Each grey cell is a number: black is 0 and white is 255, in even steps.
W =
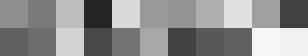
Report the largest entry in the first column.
141
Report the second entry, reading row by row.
121
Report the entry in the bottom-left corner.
96
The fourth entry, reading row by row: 36
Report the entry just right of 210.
73
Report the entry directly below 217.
115
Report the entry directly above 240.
66

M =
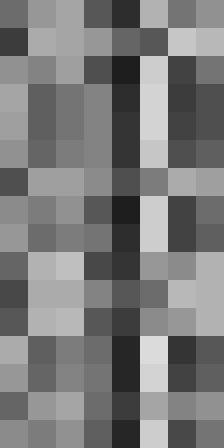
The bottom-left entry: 139
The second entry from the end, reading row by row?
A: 72
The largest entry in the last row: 205
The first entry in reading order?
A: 108
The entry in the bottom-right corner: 116
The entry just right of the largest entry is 52
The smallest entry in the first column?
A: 60
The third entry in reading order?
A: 165
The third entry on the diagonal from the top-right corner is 205
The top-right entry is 145
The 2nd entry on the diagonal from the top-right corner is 198
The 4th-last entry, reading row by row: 38
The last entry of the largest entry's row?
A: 87
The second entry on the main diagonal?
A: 171
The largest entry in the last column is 184

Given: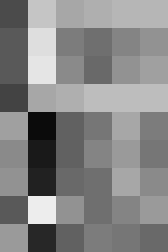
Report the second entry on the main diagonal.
222
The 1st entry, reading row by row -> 75
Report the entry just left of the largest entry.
89
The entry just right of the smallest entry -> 97
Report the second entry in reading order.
197
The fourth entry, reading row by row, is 175
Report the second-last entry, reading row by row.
118
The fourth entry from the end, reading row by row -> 97
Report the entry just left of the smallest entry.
160
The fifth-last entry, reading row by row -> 39
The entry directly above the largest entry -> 33
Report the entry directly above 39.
237
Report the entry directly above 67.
89
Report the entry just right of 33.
105
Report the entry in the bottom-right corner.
105
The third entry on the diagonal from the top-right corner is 105
